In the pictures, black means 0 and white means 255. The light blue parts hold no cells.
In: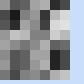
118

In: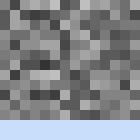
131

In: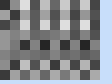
58

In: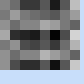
145

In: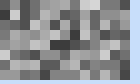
153
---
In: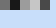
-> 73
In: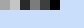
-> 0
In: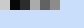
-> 140
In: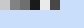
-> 71
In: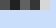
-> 215
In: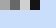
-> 20
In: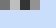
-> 147
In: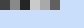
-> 96
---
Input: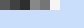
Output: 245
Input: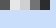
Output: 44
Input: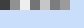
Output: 155
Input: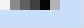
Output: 180
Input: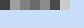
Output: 203
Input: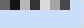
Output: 72
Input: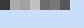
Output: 87
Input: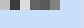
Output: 129
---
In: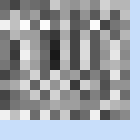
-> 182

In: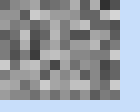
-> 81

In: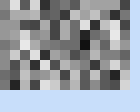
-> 69

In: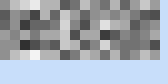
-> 156

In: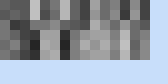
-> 67
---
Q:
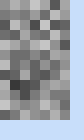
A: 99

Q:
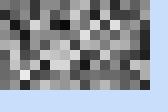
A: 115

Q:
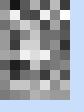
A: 122

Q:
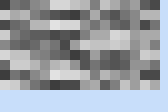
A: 214

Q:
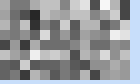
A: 99

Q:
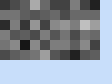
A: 75
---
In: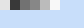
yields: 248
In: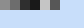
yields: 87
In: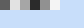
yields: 244
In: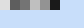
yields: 26
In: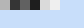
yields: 239
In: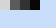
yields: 7
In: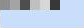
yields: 55
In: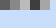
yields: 166
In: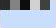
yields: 64
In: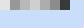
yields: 57
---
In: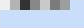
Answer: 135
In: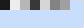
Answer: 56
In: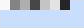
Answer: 70
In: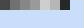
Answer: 154
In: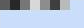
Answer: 216
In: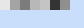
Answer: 184
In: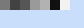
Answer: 154
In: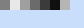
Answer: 107
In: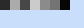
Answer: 203
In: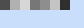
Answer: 119
